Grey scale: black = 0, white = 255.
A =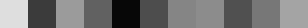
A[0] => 222
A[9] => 119
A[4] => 7

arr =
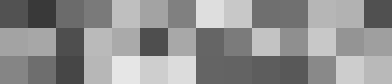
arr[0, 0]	82
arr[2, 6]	220
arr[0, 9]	111
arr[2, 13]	185
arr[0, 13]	80
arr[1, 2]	78
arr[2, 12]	205
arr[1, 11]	200
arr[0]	[82, 57, 107, 122, 191, 163, 128, 222, 200, 111, 112, 182, 178, 80]
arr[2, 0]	133
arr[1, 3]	186
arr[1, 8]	123
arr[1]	[163, 167, 78, 186, 170, 78, 168, 101, 123, 195, 143, 200, 148, 159]

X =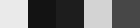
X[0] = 234
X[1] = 19

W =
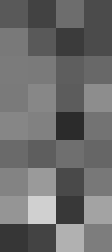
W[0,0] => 89
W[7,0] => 149
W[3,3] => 141
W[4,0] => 134
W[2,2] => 94
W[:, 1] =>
[66, 89, 122, 135, 129, 94, 154, 208, 67]
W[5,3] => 102
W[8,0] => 54
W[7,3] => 163
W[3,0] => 122

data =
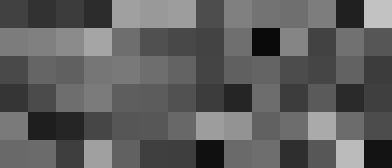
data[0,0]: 65
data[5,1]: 107
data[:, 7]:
[77, 67, 68, 60, 157, 16]
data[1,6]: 72
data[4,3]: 70
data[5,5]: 63
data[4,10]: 109
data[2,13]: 60
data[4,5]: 87
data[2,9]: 100
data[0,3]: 44
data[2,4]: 121
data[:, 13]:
[194, 86, 60, 63, 76, 19]
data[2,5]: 110
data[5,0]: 105
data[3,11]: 90
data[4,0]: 122
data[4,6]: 104
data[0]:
[65, 50, 60, 44, 160, 153, 157, 77, 128, 115, 111, 125, 32, 194]
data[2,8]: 96
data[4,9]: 97
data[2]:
[73, 101, 96, 118, 121, 110, 99, 68, 96, 100, 76, 69, 98, 60]
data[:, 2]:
[60, 139, 96, 110, 37, 62]

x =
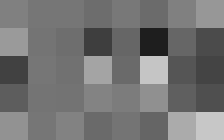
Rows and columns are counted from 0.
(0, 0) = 128
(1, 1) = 116
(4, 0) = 146
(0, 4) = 120
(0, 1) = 118
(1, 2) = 110
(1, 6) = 102
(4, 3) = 106
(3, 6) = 95
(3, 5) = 144
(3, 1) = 116
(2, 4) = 106

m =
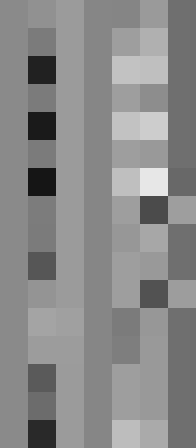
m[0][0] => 138
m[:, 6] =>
[111, 111, 111, 111, 111, 111, 104, 158, 111, 111, 157, 111, 111, 111, 111, 111]
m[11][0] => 138
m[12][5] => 153
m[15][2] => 155
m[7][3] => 134
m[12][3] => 134
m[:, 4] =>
[133, 158, 194, 158, 194, 158, 191, 158, 151, 158, 158, 123, 126, 158, 158, 189]
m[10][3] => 134
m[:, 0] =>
[138, 138, 138, 138, 138, 138, 138, 138, 138, 138, 138, 138, 138, 138, 138, 138]
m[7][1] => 124
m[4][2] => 155
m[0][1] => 145
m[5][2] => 155
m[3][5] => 141
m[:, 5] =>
[154, 176, 191, 141, 205, 153, 231, 75, 167, 153, 82, 151, 153, 153, 153, 170]
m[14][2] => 155
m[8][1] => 123
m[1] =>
[138, 123, 155, 134, 158, 176, 111]
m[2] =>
[138, 33, 155, 134, 194, 191, 111]
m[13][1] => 90
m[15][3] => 134
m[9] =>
[138, 86, 155, 134, 158, 153, 111]

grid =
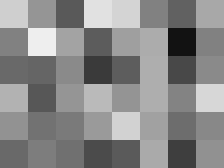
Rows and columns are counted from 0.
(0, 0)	207
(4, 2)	122
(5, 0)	105
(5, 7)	145
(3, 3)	186
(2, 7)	138
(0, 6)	97
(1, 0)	129
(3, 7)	215
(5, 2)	112
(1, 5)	172
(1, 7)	129
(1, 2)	163
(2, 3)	58
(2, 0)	105
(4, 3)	154

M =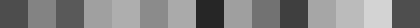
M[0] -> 77
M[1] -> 131
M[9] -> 114
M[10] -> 63
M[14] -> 78

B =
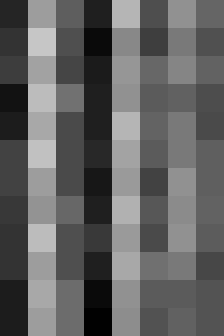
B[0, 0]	37
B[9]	[51, 157, 79, 31, 168, 112, 121, 71]
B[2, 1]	162
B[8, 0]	51
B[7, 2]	103
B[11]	[28, 157, 108, 1, 141, 82, 97, 83]
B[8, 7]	92
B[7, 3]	31
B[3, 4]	145
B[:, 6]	[145, 121, 133, 97, 121, 121, 145, 139, 145, 121, 91, 97]
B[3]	[18, 188, 113, 31, 145, 91, 97, 77]
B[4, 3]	31
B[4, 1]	168
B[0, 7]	101
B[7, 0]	56
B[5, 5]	91
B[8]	[51, 188, 79, 57, 154, 74, 145, 92]
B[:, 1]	[157, 198, 162, 188, 168, 193, 157, 147, 188, 157, 168, 157]
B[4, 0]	28

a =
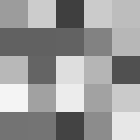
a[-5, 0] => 156
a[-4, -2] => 130
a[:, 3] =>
[203, 130, 181, 162, 140]
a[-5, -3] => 63
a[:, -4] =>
[204, 97, 100, 161, 116]
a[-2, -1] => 202
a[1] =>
[97, 97, 98, 130, 183]
